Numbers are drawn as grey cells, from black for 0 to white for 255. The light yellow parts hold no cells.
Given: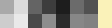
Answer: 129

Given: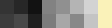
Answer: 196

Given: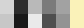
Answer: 147

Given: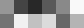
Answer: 180

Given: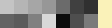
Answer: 122

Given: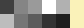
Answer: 30
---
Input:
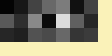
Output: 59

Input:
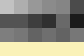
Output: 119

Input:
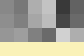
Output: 174

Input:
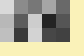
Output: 65

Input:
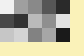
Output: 26

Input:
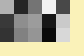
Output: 216

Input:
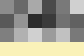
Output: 121

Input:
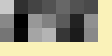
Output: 136
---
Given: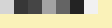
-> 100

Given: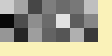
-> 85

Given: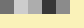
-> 173

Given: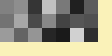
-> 26

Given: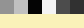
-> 244

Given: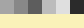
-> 188

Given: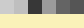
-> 155

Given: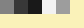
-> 25
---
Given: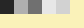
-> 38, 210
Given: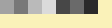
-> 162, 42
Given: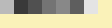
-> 186, 228
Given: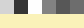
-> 212, 109
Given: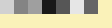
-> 209, 101
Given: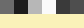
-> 107, 78
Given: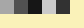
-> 167, 50
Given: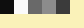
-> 14, 59
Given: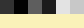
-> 50, 200
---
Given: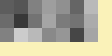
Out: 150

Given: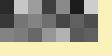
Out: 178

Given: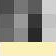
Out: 140

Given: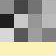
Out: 87

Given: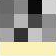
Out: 50

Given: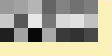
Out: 58

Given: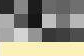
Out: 55
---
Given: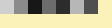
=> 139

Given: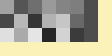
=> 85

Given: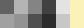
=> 180

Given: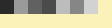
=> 154

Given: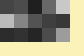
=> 76

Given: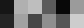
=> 176

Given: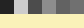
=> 204
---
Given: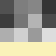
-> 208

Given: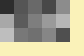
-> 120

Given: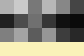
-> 164

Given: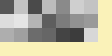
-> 160

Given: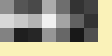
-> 31

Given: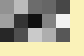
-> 79

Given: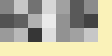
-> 185
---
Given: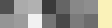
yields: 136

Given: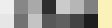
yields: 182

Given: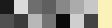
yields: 171

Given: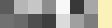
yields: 56

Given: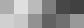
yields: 71

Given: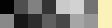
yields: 210

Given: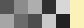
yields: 48
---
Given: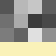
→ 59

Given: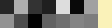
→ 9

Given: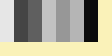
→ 181

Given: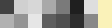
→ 31

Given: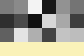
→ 168

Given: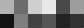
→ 73
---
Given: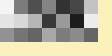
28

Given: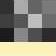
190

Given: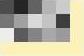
196

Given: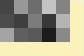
56

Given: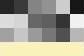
52

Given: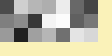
96

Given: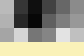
126

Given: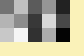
216
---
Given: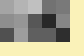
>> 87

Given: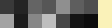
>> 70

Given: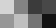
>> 191

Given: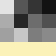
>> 38

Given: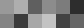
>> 195

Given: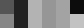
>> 150
